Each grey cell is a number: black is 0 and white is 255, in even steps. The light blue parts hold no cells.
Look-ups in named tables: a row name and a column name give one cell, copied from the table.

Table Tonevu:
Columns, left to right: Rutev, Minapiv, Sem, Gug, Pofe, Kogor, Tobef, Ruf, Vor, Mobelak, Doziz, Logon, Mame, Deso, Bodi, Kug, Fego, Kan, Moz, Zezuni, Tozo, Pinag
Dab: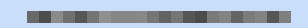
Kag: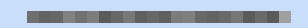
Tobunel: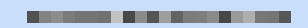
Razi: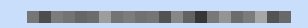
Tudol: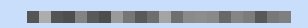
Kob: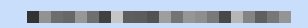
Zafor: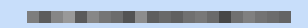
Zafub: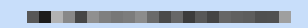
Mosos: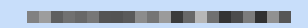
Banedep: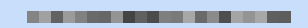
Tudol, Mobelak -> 89
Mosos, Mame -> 59
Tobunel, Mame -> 99
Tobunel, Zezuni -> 119
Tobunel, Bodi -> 126
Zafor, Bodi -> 120
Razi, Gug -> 115
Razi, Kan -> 108
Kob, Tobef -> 65
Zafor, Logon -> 105

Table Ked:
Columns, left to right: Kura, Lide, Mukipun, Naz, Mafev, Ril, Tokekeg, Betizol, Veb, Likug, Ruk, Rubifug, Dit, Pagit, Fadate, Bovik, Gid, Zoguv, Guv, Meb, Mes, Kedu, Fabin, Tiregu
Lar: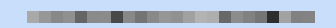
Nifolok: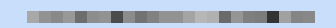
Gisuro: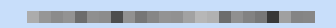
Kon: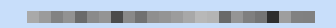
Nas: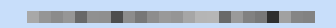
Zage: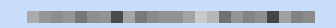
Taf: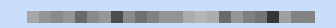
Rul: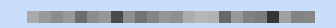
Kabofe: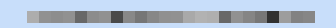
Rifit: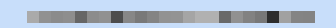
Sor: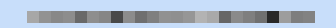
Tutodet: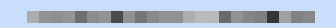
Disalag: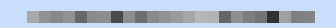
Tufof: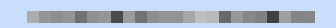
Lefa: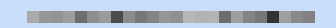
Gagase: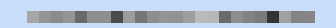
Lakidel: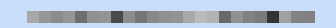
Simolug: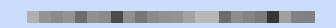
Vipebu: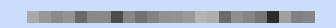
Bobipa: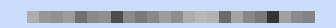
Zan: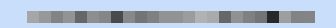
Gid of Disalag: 101
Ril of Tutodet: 140
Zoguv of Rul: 152
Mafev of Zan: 102
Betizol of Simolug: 75
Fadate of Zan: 178
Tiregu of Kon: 128
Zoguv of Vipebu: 142
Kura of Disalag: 168
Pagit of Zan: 156
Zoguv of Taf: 150
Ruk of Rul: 133
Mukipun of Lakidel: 139
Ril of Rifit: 140
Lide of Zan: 152
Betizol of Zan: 74
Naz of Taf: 149

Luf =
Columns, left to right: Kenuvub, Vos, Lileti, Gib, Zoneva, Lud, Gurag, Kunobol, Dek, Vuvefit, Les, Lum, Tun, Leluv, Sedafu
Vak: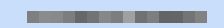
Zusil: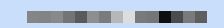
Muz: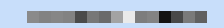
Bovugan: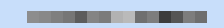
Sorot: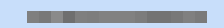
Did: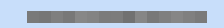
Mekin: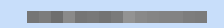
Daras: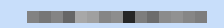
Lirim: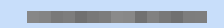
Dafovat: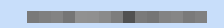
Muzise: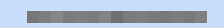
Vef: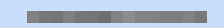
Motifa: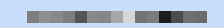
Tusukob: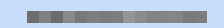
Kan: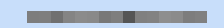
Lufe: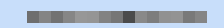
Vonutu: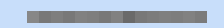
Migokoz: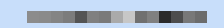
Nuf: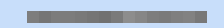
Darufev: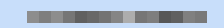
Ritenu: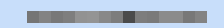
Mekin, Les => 133
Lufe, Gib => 134
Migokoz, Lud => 128
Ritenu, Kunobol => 125
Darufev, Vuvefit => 118
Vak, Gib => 125
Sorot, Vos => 120
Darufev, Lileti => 141
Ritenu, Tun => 139
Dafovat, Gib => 117
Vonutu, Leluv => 129
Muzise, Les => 122
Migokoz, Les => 128
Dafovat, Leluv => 122
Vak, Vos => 139
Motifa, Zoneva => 85

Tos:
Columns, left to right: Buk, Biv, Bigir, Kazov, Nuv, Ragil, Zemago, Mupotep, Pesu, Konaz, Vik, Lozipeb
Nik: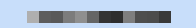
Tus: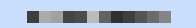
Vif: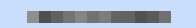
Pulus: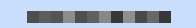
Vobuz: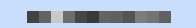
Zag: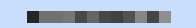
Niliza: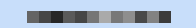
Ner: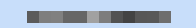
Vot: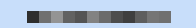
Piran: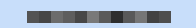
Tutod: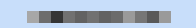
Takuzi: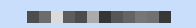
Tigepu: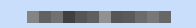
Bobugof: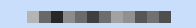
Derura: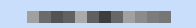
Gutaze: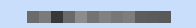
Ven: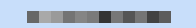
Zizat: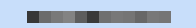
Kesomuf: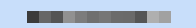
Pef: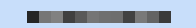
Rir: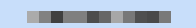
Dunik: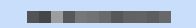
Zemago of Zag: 71
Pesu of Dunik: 98
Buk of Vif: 143
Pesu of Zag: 82
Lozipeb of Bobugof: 78
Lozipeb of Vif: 113
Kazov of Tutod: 113
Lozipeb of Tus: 133
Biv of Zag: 113
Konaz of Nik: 78
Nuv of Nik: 143
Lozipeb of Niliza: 59
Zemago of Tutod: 98
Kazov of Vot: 98
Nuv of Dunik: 119
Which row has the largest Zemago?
Niliza

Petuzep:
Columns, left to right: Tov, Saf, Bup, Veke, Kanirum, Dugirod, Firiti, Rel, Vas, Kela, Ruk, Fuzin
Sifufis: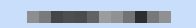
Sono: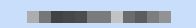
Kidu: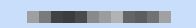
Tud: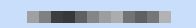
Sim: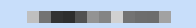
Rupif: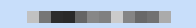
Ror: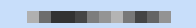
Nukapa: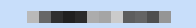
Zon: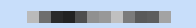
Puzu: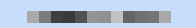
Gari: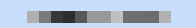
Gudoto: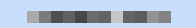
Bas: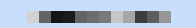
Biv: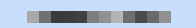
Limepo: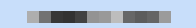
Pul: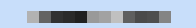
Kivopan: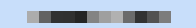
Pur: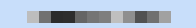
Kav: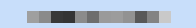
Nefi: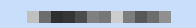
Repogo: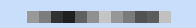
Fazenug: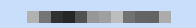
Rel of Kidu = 178
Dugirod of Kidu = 137
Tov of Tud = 160
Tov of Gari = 176
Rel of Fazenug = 189
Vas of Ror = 120
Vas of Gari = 110
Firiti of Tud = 157
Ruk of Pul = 78
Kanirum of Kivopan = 36
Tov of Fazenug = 178
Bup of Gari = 56
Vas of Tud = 115
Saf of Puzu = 123
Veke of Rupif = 41
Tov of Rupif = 193
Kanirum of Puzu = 81
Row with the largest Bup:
Gudoto

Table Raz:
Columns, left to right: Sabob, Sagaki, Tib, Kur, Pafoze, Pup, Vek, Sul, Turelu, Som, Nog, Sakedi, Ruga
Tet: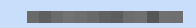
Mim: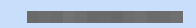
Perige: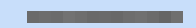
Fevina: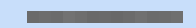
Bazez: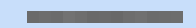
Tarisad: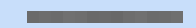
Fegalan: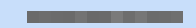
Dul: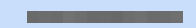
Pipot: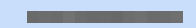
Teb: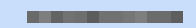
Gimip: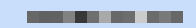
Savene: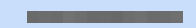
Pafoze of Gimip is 56
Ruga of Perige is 111
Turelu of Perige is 109
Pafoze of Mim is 110
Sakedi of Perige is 101
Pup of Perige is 105
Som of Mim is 112
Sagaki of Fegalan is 109
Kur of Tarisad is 112
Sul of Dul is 104
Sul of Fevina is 104
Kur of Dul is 114
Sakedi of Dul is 108
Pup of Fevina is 105
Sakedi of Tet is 112
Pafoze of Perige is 110
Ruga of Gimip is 103
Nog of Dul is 107

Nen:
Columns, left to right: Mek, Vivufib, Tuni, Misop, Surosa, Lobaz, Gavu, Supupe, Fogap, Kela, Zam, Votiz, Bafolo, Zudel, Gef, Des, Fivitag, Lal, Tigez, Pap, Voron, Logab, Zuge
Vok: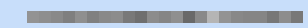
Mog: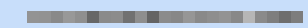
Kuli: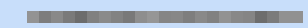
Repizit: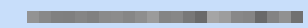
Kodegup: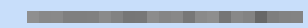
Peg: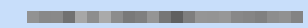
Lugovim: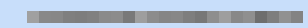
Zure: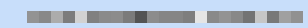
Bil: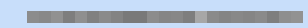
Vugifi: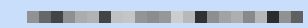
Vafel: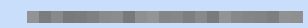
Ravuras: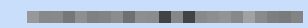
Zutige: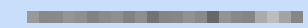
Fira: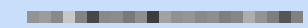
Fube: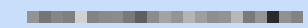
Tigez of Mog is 182
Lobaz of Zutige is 130
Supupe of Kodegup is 130
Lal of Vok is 136
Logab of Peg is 145
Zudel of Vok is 105
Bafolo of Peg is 96
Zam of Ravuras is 140
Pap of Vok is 133
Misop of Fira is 200
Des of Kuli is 129

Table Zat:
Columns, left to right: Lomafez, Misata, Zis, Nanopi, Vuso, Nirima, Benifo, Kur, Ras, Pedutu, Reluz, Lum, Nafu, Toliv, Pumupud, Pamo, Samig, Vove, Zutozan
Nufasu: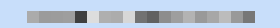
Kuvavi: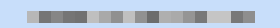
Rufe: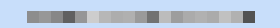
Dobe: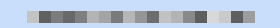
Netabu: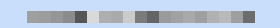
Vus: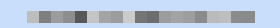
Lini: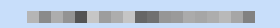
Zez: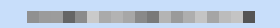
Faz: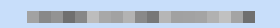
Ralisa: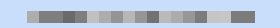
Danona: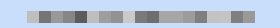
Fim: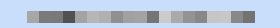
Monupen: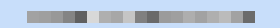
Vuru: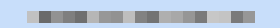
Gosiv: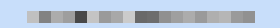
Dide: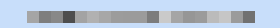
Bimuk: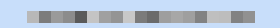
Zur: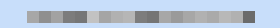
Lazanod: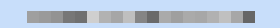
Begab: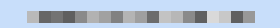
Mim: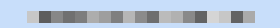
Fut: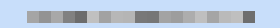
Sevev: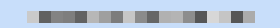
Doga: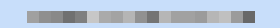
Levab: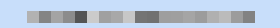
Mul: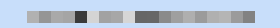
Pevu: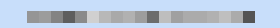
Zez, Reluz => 121
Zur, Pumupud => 177
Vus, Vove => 139
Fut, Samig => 186
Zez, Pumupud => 196
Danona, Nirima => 190
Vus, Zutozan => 138

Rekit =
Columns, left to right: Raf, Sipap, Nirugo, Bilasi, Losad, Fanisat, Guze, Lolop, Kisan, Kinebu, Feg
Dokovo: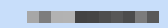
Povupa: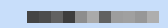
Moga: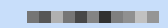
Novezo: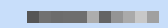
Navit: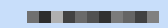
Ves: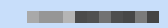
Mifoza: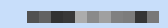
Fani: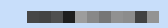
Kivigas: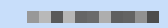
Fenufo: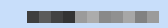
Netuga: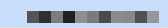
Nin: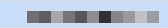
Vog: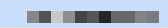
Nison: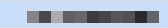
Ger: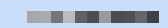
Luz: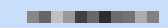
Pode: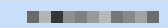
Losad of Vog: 68
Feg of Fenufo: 155
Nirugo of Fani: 79
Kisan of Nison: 80
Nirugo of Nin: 167
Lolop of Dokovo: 87
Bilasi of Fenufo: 51
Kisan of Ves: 71
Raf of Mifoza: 81
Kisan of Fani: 140
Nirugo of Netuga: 124
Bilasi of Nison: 96
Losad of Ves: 75
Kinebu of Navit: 65
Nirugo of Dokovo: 178
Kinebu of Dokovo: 124
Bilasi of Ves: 181
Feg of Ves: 68

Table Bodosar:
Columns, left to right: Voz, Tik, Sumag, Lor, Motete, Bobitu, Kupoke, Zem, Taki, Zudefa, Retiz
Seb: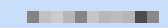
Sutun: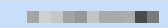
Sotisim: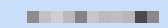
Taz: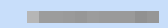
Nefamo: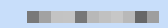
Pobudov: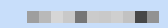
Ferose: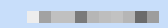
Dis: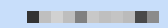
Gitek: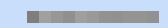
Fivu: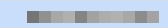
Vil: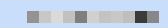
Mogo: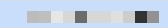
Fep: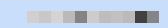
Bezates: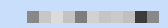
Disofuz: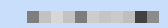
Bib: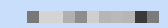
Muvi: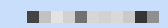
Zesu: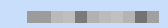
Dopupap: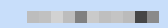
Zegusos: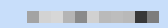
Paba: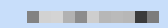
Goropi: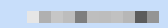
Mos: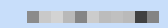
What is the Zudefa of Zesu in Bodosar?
115
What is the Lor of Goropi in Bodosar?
189
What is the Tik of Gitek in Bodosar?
160
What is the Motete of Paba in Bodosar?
140
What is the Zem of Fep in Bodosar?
193
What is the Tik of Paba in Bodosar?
210
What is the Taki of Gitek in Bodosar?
148
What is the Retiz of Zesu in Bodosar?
160
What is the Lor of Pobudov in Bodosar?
201
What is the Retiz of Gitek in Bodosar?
145

